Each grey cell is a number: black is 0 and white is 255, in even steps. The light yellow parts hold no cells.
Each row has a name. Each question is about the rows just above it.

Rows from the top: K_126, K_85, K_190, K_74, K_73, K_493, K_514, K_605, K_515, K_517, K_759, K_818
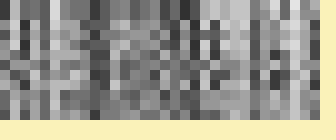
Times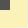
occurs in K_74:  2
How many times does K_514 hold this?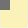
3
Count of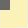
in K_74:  4

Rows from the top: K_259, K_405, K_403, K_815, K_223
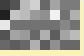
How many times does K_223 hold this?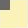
4
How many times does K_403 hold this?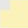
1
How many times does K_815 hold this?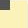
1
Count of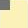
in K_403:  6
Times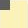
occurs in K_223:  2

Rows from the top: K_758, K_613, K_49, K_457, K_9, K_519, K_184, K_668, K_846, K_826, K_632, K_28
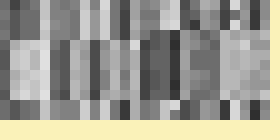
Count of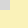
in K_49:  2
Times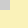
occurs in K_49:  4
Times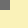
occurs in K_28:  2

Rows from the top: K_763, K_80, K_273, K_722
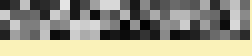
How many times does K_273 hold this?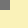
1
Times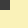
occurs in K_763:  2
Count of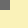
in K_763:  2
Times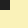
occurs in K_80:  3
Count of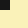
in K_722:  5
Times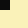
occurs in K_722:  4
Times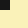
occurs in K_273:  0

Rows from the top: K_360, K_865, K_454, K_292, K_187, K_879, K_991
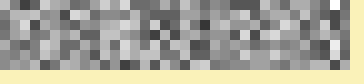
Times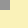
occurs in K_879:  3
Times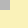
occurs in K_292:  5
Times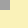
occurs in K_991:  5

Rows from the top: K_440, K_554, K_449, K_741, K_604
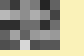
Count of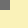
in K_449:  3
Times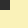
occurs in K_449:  3
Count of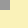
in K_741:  2
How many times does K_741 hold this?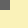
2
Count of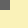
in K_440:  2
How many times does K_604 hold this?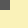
3

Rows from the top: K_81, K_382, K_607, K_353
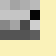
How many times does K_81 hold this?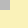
2
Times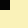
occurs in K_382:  1
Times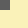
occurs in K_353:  1
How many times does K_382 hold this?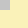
3
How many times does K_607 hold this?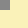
1
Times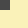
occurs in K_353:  0

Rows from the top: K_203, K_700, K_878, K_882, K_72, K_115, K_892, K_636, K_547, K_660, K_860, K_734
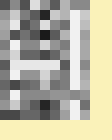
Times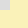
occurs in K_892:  0
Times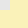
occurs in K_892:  5
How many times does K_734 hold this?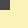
3
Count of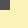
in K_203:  2
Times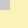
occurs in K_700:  3
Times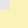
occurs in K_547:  0
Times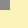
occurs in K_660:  4

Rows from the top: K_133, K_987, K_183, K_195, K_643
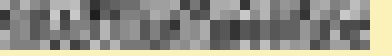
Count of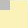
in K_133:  2
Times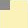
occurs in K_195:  3
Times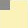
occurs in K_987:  6
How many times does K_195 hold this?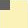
5

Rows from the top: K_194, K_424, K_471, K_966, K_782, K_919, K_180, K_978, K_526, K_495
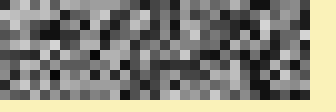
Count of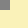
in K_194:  1
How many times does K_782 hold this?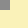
2
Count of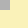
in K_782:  5
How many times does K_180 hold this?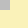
2
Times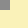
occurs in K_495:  3

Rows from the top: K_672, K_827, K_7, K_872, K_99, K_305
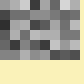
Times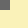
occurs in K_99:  1
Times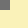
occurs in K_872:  1
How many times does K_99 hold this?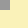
1
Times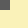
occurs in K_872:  1
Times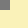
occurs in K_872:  2
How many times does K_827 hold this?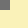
3
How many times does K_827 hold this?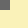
1

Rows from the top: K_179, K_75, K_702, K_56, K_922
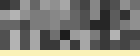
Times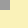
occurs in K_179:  2
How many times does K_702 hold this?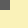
1
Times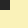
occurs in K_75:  1
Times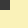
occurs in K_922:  4
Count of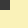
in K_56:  2
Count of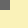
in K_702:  4

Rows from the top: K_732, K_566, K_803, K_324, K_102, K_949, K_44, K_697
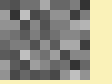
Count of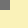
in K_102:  0
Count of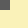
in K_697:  1
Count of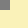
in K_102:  2
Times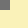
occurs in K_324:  3
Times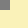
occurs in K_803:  2

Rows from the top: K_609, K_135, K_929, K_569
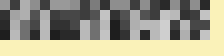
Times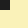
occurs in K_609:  0
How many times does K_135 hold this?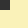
3
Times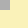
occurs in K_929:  2
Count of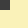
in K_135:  4

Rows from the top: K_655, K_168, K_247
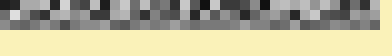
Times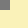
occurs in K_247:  8
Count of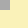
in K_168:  5
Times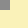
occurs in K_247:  5

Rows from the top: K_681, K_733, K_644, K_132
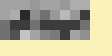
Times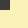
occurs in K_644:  6
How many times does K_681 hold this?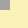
5
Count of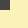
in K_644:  0
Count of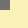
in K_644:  3
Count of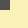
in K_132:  1
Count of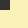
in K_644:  0
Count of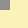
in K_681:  0

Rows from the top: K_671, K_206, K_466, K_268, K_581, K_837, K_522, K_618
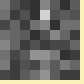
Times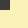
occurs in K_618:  3
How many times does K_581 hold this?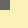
2

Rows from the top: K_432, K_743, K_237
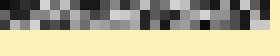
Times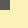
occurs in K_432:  4
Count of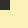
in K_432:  2
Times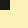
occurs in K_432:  6

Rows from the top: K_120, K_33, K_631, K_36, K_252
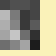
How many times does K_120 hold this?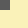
0
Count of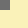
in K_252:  1

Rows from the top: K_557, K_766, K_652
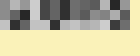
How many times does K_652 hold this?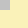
4
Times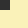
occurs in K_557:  1
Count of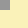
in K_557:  2
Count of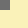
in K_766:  1

